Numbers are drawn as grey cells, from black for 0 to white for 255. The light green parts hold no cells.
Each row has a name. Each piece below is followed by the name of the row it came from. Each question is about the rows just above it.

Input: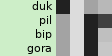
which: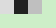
bip
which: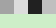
bip
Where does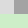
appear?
duk
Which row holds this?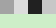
gora
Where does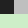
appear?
bip

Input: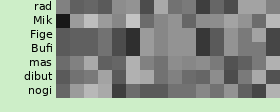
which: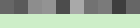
rad
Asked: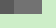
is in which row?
nogi
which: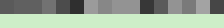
Fige
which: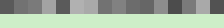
dibut

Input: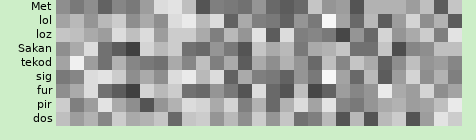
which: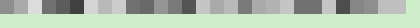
Sakan
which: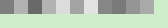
pir
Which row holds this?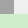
tekod
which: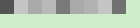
Sakan
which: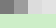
Met

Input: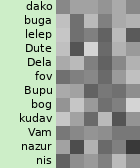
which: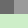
fov
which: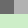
Dute
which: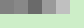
fov
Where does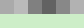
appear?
Dela
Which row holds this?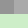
dako
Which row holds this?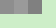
nis
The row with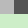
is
kudav

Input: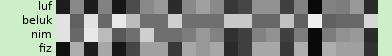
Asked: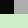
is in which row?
fiz
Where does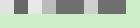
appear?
beluk
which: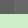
beluk
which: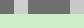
beluk
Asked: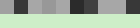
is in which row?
fiz

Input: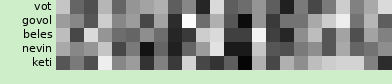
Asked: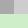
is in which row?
govol
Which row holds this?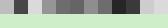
beles

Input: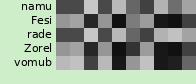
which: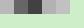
rade
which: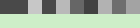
namu

